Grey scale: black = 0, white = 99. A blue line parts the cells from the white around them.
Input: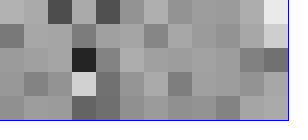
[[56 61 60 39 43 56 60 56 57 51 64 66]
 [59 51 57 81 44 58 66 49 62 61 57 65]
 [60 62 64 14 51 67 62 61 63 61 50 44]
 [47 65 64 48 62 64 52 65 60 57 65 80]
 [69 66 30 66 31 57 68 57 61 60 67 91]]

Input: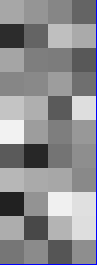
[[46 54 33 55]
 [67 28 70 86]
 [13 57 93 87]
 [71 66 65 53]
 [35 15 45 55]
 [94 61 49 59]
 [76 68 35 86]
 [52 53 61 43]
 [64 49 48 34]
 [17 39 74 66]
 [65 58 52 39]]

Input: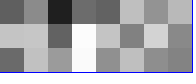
[[41 75 60 97 56 74 55 51]
 [76 77 38 98 76 50 82 53]
 [37 54 12 42 38 74 57 72]]

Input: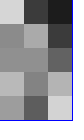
[[61 36 82]
 [72 51 70]
 [56 56 38]
 [54 66 23]
 [83 23 11]]

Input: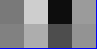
[[50 67 30 57]
 [47 80  5 60]]

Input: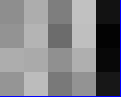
[[58 73 47 57  9]
 [67 66 56 68  3]
 [57 70 42 74  1]
 [55 67 49 75  7]]

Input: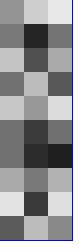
[[35 73 53]
 [88 22 86]
 [66 47 69]
 [44 17 12]
 [44 23 43]
 [77 59 85]
 [44 73 34]
 [76 31 66]
 [47 14 45]
 [57 80 90]]

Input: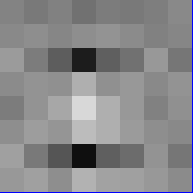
[[59 62 55 69 63 62 59 54]
 [62 47 33  6 37 42 57 46]
 [55 61 58 73 68 60 55 53]
 [48 57 65 84 68 59 50 56]
 [54 57 56 68 56 59 53 57]
 [60 48 36 11 37 44 59 46]
 [53 55 52 55 57 54 50 52]
 [51 47 50 44 48 47 49 53]]

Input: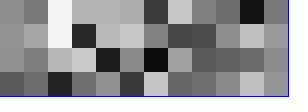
[[35 42 14 43 56 22 76 40 43 53 74 58]
 [56 49 71 78 11 53  5 63 35 38 41 54]
 [57 65 95 16 72 77 51 28 30 55 75 60]
 [55 47 95 70 70 67 23 77 50 42  7 47]]
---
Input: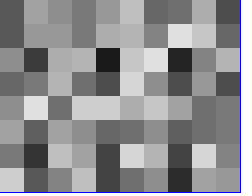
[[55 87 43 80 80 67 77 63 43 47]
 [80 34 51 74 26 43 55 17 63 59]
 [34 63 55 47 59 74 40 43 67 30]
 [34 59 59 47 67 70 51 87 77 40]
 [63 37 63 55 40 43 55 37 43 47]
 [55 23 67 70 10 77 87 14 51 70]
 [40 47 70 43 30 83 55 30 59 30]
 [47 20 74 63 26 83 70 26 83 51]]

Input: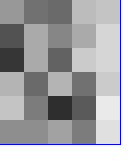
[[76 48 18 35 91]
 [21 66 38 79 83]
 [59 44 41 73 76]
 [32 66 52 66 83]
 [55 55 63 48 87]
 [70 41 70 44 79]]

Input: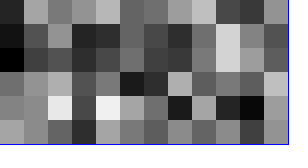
[[ 0 25 32 18 28 43 25 22 47 82 61 36]
 [64 54 39 18 64 47 36 54 39 54 25 57]
 [14 64 47 57 71 39 43 61 74 28 22 57]
 [ 7 32 57 14 18 39 28 18 43 82 51 32]
 [43 57 68 32 47 10 18 68 36 47 36 74]
 [51 54 90 28 93 64 43 10 64 14  3 61]]

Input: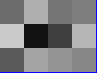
[[78  7 24 71]
 [42 68 45 49]
 [35 64 58 52]]

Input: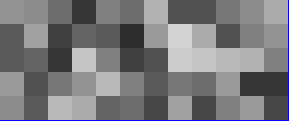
[[35 39 21 76 50 25 31 79 76 72 69 50]
 [35 63 25 39 35 17 60 82 66 31 50 57]
 [57 54 42 21 50 42 69 31 31 46 54 66]
 [60 31 46 57 72 50 35 46 42 60 21 21]
 [54 35 72 66 39 42 28 63 28 50 60 28]]

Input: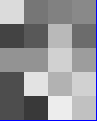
[[85 46 50 53]
 [30 88 69 81]
 [26 34 72 42]
 [57 57 81 61]
 [30 22 92 75]]

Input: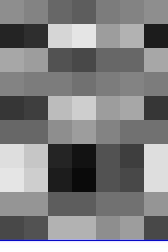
[[89 80 11  4 32 28 86]
 [86 77 14  7 32 24 86]
 [65 61 32 28 40 40 65]
 [58 58 36 36 44 44 58]
 [55 51 40 36 48 51 55]
 [51 48 48 44 48 51 48]
 [40 40 55 61 51 44 44]
 [28 32 69 69 55 61 28]
 [21 24 73 80 61 65 21]
 [14 18 83 89 61 69 11]]

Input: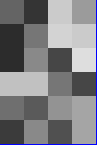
[[17 53 27 86]
 [23 53 31 64]
 [75 75 46 27]
 [43 35 57 64]
 [39 20 79 60]
 [17 46 82 79]]

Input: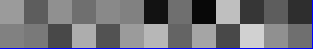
[[50 47 28 67 32 60 71 39 64 28 81 56 43]
 [60 36 56 43 53 50  7 43  3 74 21 36 18]]
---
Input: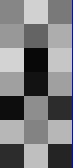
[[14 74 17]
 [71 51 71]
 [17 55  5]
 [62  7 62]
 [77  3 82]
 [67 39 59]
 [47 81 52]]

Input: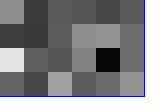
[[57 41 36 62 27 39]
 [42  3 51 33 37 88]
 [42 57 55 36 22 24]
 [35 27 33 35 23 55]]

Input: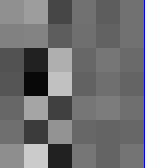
[[45 39 46 13 79 55]
 [40 39 40 57 23 43]
 [43 48 46 25 64 40]
 [39 43 38 75  3 33]
 [41 46 40 68 13 32]
 [44 38 43 36 51 50]
 [44 36 44 27 61 56]]

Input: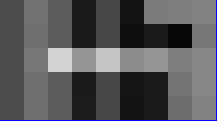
[[51 42 10  7 28 11 36 43 30]
 [52 45 10  8 27 10 36 43 29]
 [52 49 58 54 76 58 82 46 29]
 [46  3 10  6 28 10 36 43 29]
 [51 49 48  7 27 10 36 44 29]]

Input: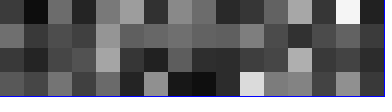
[[22 56 26 51 48 85 17  6  9 56 14 41 25 45 27 34]
 [17 26 22 68 27 24 17 18 36 13 21 64 32 27 14 22]
 [23 38 29 19 29 49 37 38 43 40 37 58 25 30 22 43]
 [13 95 21 65 38 21 16 42 53 19 61 47 14 42  5 23]]

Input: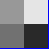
[[16 44]
 [89 59]]
